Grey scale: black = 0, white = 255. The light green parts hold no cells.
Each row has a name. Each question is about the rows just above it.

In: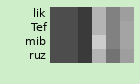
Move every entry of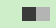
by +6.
64 186
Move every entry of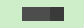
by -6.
71 71 52
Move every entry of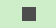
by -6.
71
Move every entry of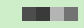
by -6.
71 52 174 109
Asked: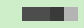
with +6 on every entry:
83 83 64 186
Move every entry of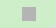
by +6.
186

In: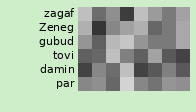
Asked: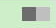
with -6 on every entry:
103 185
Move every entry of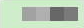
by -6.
156 170 97 116

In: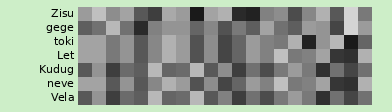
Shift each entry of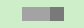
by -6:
157 157 115
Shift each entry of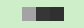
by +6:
169 60 54

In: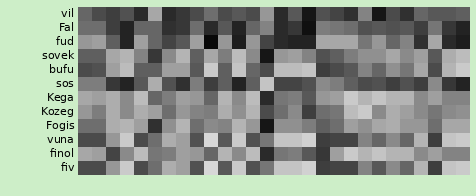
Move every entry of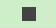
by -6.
62
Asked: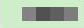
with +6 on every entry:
137 87 101 131
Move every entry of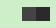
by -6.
62 36
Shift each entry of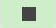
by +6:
74
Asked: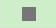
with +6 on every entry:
124
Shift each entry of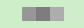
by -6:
145 119 167
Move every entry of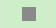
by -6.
132

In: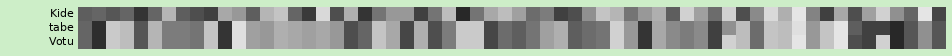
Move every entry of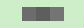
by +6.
114 100 122
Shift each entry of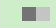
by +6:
122 202
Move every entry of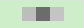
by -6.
183 102 190
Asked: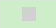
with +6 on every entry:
215

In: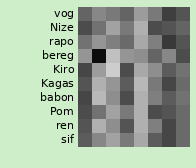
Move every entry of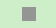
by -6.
143
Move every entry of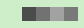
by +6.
82 120 168 127

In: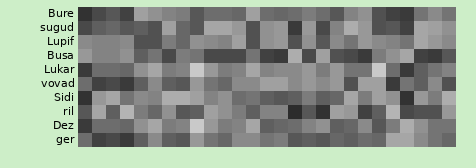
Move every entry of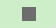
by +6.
115
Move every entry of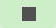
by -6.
75
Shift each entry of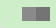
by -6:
132 110

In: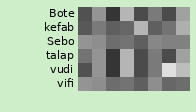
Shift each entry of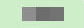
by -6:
136 103 109
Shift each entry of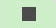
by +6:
81
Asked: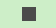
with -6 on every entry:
69
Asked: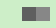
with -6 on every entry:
89 129

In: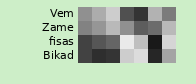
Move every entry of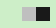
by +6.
197 31
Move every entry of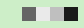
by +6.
107 240 197 31
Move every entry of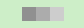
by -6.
138 166 199
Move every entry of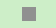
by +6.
150
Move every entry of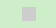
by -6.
199
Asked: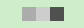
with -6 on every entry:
166 199 74
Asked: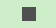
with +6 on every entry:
86

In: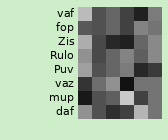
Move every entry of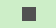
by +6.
87
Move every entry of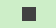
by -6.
59
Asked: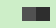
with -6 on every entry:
75 40
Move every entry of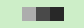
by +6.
179 79 46

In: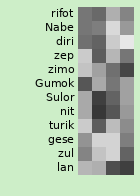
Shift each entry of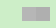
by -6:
176 169
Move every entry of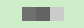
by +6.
118 105 209
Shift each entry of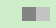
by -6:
126 189
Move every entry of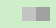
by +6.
201 167
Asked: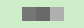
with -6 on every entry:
112 99 169

